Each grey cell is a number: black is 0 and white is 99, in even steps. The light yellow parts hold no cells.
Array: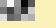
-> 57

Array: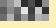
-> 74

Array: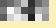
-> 54

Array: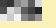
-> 52

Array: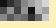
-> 30

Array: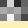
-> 16

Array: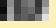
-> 25

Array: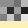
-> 44
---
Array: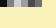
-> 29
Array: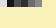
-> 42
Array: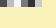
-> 20
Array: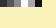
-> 65
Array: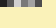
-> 63
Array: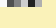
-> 13
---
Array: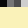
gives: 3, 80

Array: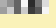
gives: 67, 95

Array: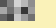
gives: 33, 44

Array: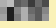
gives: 68, 58

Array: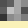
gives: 31, 48

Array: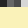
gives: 14, 83

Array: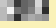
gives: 77, 56

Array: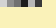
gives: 82, 22

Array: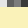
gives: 89, 22
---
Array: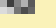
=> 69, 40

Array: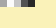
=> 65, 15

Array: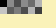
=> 1, 24

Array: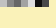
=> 75, 28

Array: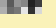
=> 63, 84

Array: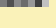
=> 48, 75
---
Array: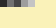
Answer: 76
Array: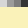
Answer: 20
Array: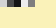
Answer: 49
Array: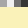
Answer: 21
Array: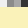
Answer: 20
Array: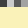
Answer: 63
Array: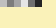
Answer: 14
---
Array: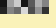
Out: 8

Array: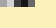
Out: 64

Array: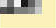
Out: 84

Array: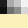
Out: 11

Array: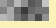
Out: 61

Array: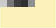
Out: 79
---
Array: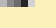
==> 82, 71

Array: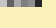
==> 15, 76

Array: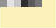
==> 46, 57

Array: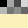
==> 83, 71

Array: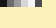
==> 30, 8

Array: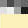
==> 40, 87

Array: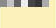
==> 66, 54

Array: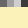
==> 23, 40

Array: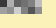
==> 74, 62
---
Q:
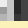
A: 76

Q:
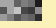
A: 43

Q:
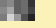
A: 59

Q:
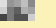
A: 32

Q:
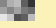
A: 32

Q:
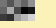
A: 61

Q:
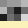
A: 43

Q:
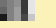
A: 61
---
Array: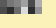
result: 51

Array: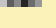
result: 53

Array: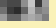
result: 28

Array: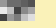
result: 42

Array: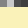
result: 30

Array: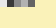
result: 54

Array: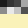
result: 26

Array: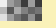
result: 50

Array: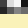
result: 95
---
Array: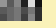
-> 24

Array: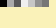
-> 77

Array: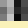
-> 77

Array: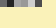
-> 59

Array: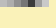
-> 23

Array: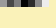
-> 17

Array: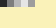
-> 72

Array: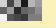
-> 22

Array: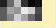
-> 64
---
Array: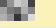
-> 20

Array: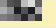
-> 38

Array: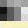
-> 52

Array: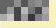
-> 27

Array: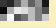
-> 32

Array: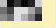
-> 86

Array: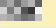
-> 54

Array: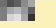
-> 87

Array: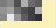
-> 58
